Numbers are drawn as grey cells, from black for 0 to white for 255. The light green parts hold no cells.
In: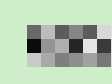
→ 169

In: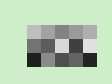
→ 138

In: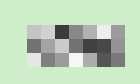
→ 128

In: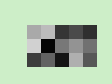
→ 99

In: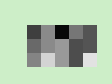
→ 211

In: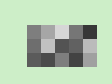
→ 75
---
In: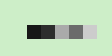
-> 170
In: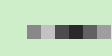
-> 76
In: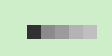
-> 155
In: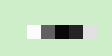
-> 8
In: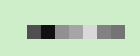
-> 144
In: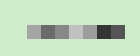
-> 136
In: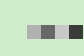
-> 200
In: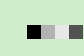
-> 232
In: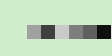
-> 201
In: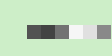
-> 114
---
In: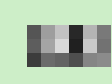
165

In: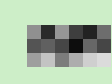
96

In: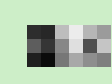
53

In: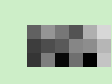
77

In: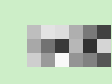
114

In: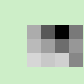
159

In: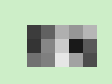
134

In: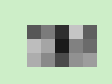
165

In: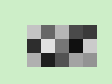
225

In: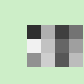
194
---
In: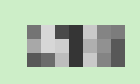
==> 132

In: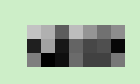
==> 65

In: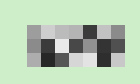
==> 46

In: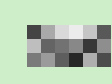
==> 175

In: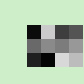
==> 216

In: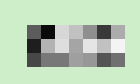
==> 84

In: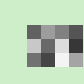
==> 244

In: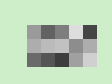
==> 160

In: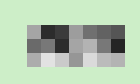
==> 187
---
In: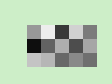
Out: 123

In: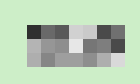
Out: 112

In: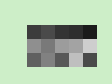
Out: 27

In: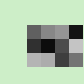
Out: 19

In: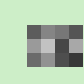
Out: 85

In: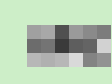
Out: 124
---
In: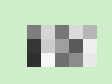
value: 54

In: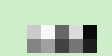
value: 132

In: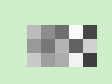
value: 153

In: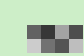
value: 204

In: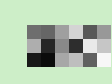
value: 174

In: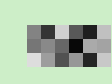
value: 118
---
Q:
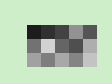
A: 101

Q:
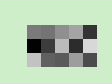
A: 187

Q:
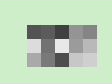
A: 232

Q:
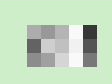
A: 192

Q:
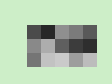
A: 95

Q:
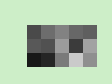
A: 156

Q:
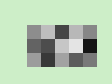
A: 198
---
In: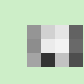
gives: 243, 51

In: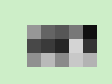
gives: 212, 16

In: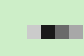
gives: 203, 25

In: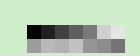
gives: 229, 4

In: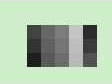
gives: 196, 30

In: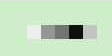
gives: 238, 16

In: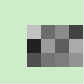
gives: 194, 33

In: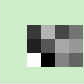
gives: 253, 3

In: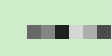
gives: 214, 32

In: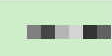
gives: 212, 51
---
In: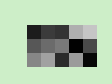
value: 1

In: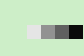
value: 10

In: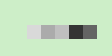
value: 52

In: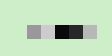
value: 10

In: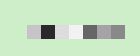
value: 41

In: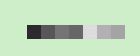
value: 43

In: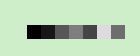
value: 1
